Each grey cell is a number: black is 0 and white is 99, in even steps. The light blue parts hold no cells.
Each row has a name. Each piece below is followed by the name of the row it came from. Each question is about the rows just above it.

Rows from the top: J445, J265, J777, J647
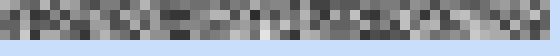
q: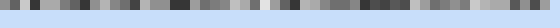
J647
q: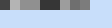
J647
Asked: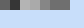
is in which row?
J647
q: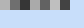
J265
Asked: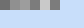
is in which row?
J777

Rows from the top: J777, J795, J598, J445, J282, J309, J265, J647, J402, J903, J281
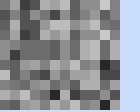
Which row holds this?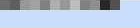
J265
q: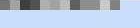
J777
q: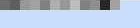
J281
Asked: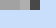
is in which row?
J647

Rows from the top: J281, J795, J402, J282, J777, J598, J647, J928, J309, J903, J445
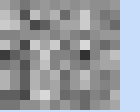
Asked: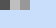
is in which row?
J795
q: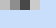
J777
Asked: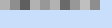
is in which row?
J928
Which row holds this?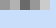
J795

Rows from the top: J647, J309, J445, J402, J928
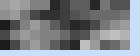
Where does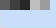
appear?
J928
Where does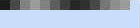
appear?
J445
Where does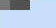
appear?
J647
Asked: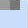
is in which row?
J309
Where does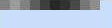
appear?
J445

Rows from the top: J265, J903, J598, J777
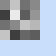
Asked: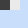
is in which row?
J903
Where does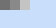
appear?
J598
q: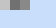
J265
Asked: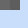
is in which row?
J777

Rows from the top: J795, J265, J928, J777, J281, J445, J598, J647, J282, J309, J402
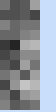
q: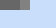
J777
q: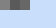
J402
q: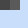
J445
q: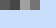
J598

